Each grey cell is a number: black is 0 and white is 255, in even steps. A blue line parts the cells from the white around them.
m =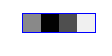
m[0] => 137
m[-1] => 240

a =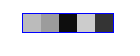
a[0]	187
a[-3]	14

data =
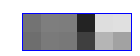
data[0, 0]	115
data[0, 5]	224
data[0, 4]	222
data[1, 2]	120

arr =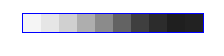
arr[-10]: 245
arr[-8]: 208
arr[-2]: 31
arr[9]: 34

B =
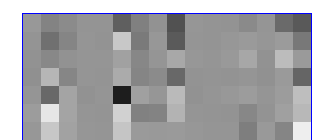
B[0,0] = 152
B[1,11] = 151
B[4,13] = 149
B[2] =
[146, 136, 146, 149, 149, 161, 135, 149, 168, 151, 149, 153, 167, 146, 188, 154]
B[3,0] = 144
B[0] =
[152, 131, 139, 148, 148, 95, 128, 146, 81, 150, 148, 147, 138, 149, 106, 89]
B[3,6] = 133
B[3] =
[144, 182, 134, 149, 148, 171, 133, 139, 104, 147, 148, 147, 149, 145, 154, 101]
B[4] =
[149, 104, 164, 146, 149, 29, 160, 150, 186, 146, 149, 152, 156, 149, 156, 190]
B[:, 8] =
[81, 90, 168, 104, 186, 179, 154]
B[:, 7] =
[146, 151, 149, 139, 150, 131, 153]
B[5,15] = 184
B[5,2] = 164
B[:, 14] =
[106, 155, 188, 154, 156, 160, 133]
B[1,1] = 112
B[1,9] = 149
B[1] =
[148, 112, 133, 149, 147, 200, 122, 151, 90, 149, 148, 151, 154, 150, 155, 120]
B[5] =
[156, 230, 164, 149, 148, 209, 129, 131, 179, 149, 148, 147, 135, 147, 160, 184]

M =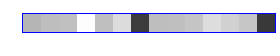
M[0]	181
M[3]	253
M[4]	191

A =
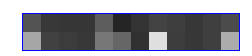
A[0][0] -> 83
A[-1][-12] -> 166
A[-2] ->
[83, 56, 54, 54, 93, 37, 52, 67, 62, 55, 63, 75]
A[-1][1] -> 65
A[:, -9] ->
[54, 56]

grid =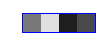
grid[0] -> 120
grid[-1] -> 74
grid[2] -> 30

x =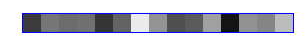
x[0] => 59
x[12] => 146
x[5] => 99

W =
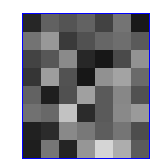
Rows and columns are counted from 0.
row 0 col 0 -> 38
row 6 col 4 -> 93
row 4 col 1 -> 30
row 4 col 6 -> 81
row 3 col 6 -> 106
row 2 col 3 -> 39
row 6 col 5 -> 117
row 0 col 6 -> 25
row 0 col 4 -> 66
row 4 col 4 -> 90
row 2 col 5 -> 74
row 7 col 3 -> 150
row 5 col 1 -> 104
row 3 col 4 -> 145
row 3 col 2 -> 82
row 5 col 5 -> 137
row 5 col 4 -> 90
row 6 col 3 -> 120

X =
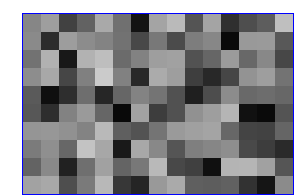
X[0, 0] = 134
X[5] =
[87, 46, 130, 154, 102, 9, 162, 61, 81, 145, 158, 181, 17, 10, 84]
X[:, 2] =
[65, 157, 24, 70, 46, 130, 145, 103, 33, 78]
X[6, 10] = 164
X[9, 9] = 95
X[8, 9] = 64
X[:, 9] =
[84, 125, 82, 62, 31, 145, 160, 127, 64, 95]
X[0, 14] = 191
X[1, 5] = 114
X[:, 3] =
[98, 140, 178, 128, 110, 154, 131, 195, 111, 122]
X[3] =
[141, 168, 70, 128, 203, 129, 40, 171, 158, 62, 40, 70, 147, 158, 115]
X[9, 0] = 162
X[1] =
[138, 44, 157, 140, 131, 114, 72, 120, 75, 125, 135, 10, 153, 154, 88]
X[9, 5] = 55
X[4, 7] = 116
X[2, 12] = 104
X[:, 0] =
[134, 138, 114, 141, 90, 87, 149, 123, 99, 162]
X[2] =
[114, 177, 24, 178, 190, 107, 130, 158, 161, 82, 102, 155, 104, 136, 71]
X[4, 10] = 77
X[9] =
[162, 168, 78, 122, 184, 55, 37, 153, 170, 95, 93, 97, 50, 21, 139]
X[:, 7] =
[164, 120, 158, 171, 116, 61, 116, 136, 185, 153]
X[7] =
[123, 143, 103, 195, 167, 25, 168, 136, 85, 127, 134, 142, 73, 61, 42]
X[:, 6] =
[19, 72, 130, 40, 131, 162, 83, 168, 120, 37]
